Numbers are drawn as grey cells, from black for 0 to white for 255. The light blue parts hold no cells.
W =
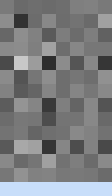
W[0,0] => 122
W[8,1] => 120
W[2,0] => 103
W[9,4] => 114
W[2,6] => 126
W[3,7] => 119
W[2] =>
[103, 142, 129, 90, 125, 108, 126, 97]
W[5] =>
[139, 84, 118, 142, 110, 118, 110, 145]
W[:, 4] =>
[110, 109, 125, 109, 140, 110, 110, 127, 116, 114, 134, 114, 120]
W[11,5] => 126
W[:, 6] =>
[129, 106, 126, 119, 136, 110, 119, 136, 136, 130, 130, 107, 119]
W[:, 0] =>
[122, 141, 103, 138, 74, 139, 130, 92, 108, 115, 89, 137, 119]
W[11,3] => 160
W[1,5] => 115
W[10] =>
[89, 168, 161, 53, 134, 77, 130, 73]
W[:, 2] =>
[110, 108, 129, 127, 156, 118, 101, 133, 118, 101, 161, 117, 129]
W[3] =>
[138, 140, 127, 162, 109, 135, 119, 119]
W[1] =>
[141, 50, 108, 136, 109, 115, 106, 161]
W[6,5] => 133
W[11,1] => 106
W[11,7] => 138
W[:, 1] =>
[106, 50, 142, 140, 200, 84, 90, 148, 120, 121, 168, 106, 146]
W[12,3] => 131

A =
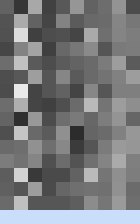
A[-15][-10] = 98
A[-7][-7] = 76
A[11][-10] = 124
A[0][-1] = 76
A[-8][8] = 157
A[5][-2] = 129
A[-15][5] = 150
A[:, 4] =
[88, 131, 80, 104, 91, 134, 98, 79, 110, 144, 136, 108, 74, 102, 86]
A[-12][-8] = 163
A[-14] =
[83, 171, 98, 69, 131, 91, 105, 107, 133, 119]
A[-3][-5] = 98
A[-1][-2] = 154
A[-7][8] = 148
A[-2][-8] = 157
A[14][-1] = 110
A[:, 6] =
[98, 105, 170, 138, 106, 106, 135, 185, 103, 101, 85, 112, 186, 114, 140]
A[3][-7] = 64
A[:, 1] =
[54, 171, 220, 131, 193, 88, 233, 175, 47, 197, 110, 114, 210, 85, 191]
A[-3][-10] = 93
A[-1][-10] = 106
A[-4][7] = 132
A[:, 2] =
[168, 98, 64, 163, 90, 158, 68, 69, 152, 105, 145, 133, 57, 157, 86]
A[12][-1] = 125
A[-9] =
[76, 233, 68, 85, 98, 68, 135, 86, 127, 127]
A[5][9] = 157
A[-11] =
[109, 193, 90, 77, 91, 99, 106, 123, 157, 91]
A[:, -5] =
[150, 91, 69, 119, 99, 90, 68, 107, 122, 44, 59, 83, 98, 111, 94]

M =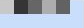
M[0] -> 200
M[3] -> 173

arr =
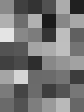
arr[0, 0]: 138
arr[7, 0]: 106
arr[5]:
[165, 213, 106, 107, 116, 60]
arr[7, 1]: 82
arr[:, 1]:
[64, 109, 136, 87, 74, 213, 68, 82]
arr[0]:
[138, 64, 51, 81, 172, 32]
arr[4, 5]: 162
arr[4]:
[64, 74, 45, 136, 149, 162]
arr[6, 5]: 119
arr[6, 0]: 123
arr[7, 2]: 126
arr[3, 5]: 115

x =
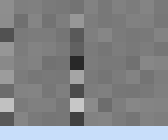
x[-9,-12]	142
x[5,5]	165
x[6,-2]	121
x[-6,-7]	97
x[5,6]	122
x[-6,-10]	131
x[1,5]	151
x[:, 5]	[115, 151, 89, 97, 40, 165, 75, 199, 64]
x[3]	[150, 124, 131, 128, 122, 97, 123, 118, 125, 121, 125, 118]
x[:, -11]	[127, 112, 122, 124, 127, 124, 131, 123, 133]
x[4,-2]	135
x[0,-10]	128
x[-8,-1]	119
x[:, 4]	[120, 126, 117, 122, 116, 120, 127, 119, 119]
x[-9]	[142, 127, 128, 122, 120, 115, 130, 120, 129, 124, 132, 121]
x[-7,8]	123
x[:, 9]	[124, 129, 120, 121, 113, 131, 118, 135, 117]
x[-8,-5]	120
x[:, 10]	[132, 128, 121, 125, 135, 116, 121, 132, 129]
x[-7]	[81, 122, 124, 124, 117, 89, 127, 134, 123, 120, 121, 131]
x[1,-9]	115
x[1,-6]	125
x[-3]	[108, 131, 132, 119, 127, 75, 125, 128, 119, 118, 121, 127]
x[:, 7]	[120, 120, 134, 118, 121, 117, 128, 109, 132]

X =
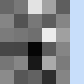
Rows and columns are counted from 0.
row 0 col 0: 103
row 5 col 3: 46
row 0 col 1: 120
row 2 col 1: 118
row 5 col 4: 133
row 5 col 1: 87
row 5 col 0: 139
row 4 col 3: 170

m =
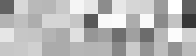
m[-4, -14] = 98
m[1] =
[179, 191, 173, 213, 213, 198, 89, 249, 251, 172, 249, 138, 195, 54]
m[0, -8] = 230
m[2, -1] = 209
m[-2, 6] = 150
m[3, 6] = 180
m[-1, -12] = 208
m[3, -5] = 203
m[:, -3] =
[155, 138, 184, 189]
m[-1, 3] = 171
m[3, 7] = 181
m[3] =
[199, 201, 208, 171, 171, 182, 180, 181, 136, 203, 147, 189, 146, 186]
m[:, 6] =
[230, 89, 150, 180]
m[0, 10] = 211
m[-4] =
[98, 216, 185, 183, 201, 245, 230, 140, 231, 214, 211, 155, 255, 96]

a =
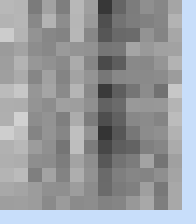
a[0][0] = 184
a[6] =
[187, 199, 150, 165, 138, 181, 137, 58, 94, 117, 140, 113, 199]
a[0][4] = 126
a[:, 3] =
[162, 179, 135, 136, 145, 161, 165, 141, 147, 148, 144, 140, 163, 144, 138]
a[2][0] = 204
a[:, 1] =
[181, 182, 180, 163, 179, 171, 199, 173, 209, 192, 184, 173, 187, 164, 159]
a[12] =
[180, 187, 127, 163, 131, 174, 146, 106, 127, 134, 132, 143, 164]
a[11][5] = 163
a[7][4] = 160
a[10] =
[177, 184, 156, 144, 117, 190, 124, 71, 94, 99, 128, 134, 171]
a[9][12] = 178
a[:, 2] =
[123, 136, 147, 141, 151, 134, 150, 148, 141, 132, 156, 142, 127, 156, 156]
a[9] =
[206, 192, 132, 148, 134, 191, 147, 52, 86, 119, 140, 144, 178]
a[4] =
[158, 179, 151, 145, 138, 171, 134, 74, 93, 137, 136, 149, 179]
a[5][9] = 138
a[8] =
[175, 209, 141, 147, 127, 172, 124, 78, 97, 136, 139, 132, 188]
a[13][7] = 107
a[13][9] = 128
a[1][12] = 179
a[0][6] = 159
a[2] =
[204, 180, 147, 135, 131, 183, 135, 86, 105, 107, 147, 132, 167]
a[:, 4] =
[126, 141, 131, 154, 138, 132, 138, 160, 127, 134, 117, 125, 131, 143, 155]
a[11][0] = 175
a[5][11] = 140
